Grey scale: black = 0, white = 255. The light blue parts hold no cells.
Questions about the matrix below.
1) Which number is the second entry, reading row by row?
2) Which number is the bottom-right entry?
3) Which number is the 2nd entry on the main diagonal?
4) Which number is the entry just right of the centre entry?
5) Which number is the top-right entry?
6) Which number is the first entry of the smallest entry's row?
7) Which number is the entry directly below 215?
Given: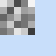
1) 187
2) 59
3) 88
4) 116
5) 244
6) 116
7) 187

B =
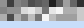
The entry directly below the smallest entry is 230
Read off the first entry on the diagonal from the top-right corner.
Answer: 48
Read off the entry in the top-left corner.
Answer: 145
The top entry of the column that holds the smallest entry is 32
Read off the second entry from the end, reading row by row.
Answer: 159
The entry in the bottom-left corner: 174
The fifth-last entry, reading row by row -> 188
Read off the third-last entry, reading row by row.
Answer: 159
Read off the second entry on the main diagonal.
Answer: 145

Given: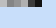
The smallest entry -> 18
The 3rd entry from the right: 176
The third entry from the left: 148

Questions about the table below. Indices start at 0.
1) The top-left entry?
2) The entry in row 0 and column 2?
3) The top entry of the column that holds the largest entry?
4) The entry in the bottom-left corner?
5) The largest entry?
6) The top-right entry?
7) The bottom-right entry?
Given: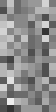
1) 122
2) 107
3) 195
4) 79
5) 237
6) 122
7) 136

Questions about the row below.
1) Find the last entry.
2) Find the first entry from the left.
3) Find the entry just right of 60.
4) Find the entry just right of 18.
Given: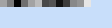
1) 230
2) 163
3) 136
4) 60

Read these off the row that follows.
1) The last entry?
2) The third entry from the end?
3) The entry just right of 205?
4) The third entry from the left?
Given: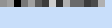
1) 176
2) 60
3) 47
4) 0
